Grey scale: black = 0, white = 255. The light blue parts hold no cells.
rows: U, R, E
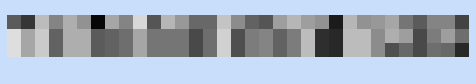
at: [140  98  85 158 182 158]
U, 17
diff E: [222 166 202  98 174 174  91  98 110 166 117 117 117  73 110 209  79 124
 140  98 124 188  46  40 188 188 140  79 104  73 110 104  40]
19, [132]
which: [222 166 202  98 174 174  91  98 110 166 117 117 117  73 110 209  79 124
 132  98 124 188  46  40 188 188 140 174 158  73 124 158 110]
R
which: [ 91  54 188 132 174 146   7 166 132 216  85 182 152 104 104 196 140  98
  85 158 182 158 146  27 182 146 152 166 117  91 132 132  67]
U

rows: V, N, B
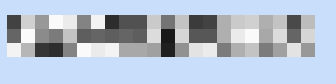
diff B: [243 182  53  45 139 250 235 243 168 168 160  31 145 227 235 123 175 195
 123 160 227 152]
5, [131]
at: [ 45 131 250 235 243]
B, 4
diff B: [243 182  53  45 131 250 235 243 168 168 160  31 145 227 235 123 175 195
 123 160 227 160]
22, [152]
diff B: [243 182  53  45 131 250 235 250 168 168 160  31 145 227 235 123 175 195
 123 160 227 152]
8, [243]

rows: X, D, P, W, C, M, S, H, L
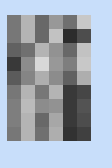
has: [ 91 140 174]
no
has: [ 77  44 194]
no
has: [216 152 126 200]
yes
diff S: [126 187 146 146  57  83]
3, [140]
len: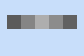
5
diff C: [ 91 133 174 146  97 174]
4, [140]

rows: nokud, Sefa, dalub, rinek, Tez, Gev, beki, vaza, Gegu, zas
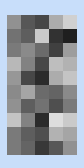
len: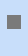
1
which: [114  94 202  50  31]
Sefa
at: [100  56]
zas, 2
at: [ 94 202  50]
Sefa, 2
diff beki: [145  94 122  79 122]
3, [114]

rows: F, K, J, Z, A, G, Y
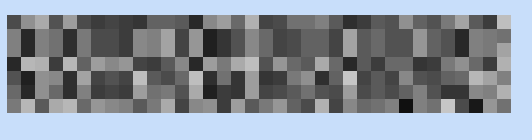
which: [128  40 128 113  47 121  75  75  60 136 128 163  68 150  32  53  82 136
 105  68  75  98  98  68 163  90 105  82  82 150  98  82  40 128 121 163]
J
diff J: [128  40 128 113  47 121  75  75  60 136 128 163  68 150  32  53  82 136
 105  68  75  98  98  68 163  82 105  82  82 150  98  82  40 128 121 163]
26, [90]

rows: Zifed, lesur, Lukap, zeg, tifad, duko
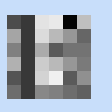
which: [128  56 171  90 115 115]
Lukap
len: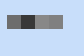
4

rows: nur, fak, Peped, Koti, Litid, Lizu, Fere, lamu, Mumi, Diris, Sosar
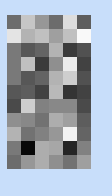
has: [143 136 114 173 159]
yes
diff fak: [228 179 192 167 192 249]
4, [159]
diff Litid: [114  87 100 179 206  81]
1, [121]
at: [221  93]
nur, 5
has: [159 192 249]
yes
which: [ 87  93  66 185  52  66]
Lizu
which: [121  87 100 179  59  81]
Peped

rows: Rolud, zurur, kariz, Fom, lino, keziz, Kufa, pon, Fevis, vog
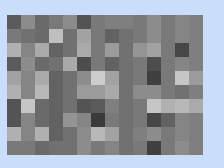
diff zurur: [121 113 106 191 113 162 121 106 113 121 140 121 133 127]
8, [98]
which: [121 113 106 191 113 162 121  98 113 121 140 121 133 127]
zurur
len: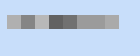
8
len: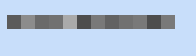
12
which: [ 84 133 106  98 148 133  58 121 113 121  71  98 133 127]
pon
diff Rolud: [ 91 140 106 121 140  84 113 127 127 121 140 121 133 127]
7, [121]
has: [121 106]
yes

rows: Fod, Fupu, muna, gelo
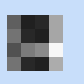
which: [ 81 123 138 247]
muna
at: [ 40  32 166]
Fupu, 2
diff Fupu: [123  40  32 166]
1, [115]
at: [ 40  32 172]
gelo, 2
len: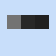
3
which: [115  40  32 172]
gelo

